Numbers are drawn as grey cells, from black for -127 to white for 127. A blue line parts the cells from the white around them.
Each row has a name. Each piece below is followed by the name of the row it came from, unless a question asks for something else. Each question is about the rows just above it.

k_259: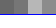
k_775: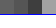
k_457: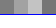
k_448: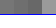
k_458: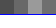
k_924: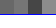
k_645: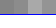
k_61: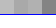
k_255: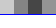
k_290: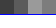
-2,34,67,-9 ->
k_457
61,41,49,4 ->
k_61
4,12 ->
k_645
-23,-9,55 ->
k_259
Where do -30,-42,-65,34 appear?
k_775

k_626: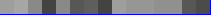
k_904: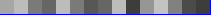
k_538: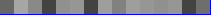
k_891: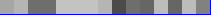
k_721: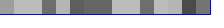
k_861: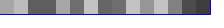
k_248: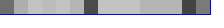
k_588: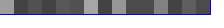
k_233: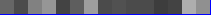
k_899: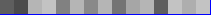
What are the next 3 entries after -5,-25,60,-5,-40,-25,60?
-66,22,67
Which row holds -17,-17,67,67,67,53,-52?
k_891
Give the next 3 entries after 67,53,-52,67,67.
67,53,53
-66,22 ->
k_904
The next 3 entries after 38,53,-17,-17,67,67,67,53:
-52,-17,-25
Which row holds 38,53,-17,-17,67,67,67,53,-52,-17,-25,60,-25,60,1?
k_891

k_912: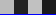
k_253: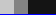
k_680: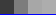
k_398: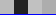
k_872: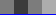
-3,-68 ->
k_872
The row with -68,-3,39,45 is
k_680
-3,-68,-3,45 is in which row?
k_872

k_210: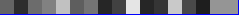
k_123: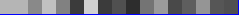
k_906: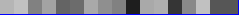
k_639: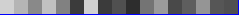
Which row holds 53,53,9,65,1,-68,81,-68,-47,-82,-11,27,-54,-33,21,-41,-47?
k_123

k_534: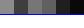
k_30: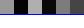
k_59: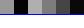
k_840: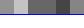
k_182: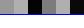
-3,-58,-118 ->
k_59
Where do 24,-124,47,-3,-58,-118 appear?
k_59
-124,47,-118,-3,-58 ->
k_30
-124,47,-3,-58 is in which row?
k_59
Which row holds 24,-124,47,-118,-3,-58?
k_30
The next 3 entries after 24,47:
-124,-3,47

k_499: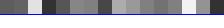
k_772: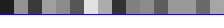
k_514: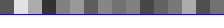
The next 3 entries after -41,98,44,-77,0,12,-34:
25,25,-21
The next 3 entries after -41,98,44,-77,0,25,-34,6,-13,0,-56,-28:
-7,44,-48
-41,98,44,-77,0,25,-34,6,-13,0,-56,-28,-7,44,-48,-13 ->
k_514
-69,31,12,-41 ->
k_772

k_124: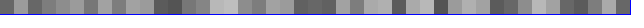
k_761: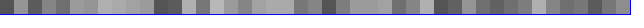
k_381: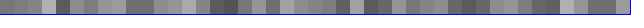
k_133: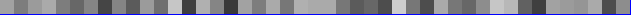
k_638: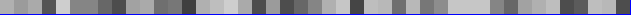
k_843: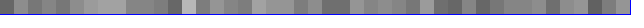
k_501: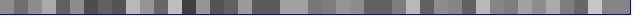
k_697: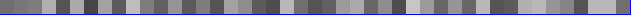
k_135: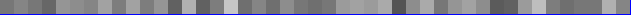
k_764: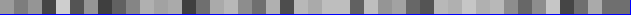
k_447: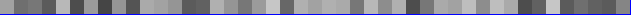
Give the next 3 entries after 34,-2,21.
-30,48,-30
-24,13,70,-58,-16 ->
k_764

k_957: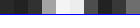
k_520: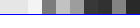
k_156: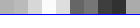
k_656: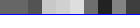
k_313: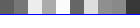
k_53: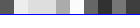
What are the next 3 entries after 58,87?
123,94,-25
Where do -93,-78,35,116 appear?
k_957
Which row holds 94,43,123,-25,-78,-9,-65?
k_53
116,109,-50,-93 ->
k_957
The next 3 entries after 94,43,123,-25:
-78,-9,-65

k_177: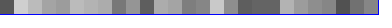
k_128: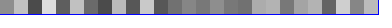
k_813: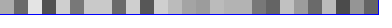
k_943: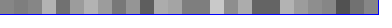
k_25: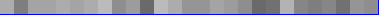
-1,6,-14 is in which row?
k_25
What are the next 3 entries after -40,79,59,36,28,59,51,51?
-7,-27,65
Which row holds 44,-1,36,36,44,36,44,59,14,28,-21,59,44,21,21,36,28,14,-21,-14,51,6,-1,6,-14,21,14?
k_25
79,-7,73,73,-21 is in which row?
k_813
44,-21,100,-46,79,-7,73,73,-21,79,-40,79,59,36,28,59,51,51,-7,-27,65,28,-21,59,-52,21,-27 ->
k_813
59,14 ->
k_25
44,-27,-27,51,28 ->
k_943

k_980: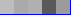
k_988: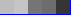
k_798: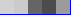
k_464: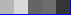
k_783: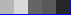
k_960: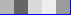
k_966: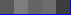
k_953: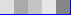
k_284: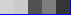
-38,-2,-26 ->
k_966
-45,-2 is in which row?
k_284
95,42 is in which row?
k_953
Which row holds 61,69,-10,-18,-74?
k_988
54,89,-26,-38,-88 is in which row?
k_783
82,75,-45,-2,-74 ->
k_284

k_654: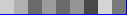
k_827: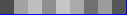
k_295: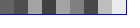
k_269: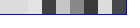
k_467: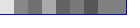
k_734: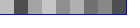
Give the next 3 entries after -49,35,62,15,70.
42,-14,28
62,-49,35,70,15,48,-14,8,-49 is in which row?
k_734
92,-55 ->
k_269
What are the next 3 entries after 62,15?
70,42,-14
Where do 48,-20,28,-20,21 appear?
k_654

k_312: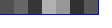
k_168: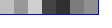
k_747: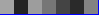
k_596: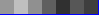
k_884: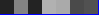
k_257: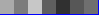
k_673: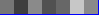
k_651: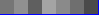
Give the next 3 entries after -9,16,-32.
36,10,-16
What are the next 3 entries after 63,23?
79,-59,-79
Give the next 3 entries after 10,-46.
-24,71,10
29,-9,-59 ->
k_747
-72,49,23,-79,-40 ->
k_312
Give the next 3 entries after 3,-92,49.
42,-53,-46

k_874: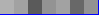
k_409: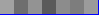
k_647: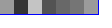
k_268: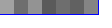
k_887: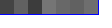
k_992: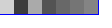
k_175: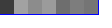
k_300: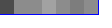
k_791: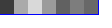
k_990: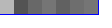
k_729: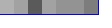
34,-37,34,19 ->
k_729
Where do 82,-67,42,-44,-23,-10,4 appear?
k_992

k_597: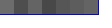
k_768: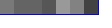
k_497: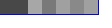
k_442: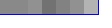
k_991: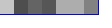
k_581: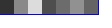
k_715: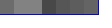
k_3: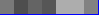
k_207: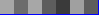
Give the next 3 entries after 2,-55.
-41,-34,-27
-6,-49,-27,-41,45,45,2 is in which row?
k_3

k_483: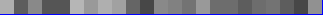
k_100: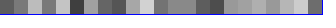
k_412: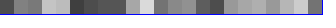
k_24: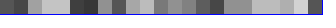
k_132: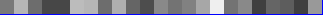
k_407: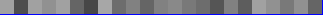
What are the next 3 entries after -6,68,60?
-64,-50,-42
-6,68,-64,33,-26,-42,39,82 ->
k_100
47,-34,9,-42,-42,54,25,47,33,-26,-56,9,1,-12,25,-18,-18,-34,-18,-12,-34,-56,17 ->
k_483

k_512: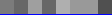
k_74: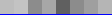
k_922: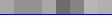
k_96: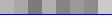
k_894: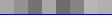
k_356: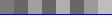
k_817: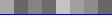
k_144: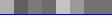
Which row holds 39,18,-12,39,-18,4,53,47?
k_894
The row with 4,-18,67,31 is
k_817
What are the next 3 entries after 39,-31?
12,31,53
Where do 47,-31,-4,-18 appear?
k_144
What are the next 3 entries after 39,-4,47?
4,25,12
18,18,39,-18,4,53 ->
k_922

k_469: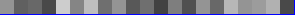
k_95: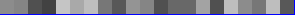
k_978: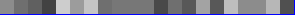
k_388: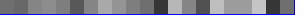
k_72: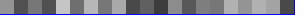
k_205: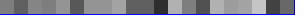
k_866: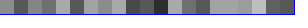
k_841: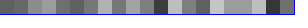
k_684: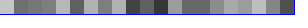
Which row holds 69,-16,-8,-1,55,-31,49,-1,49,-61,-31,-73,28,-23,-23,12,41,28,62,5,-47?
k_684
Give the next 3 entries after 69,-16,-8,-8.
-8,-54,-16

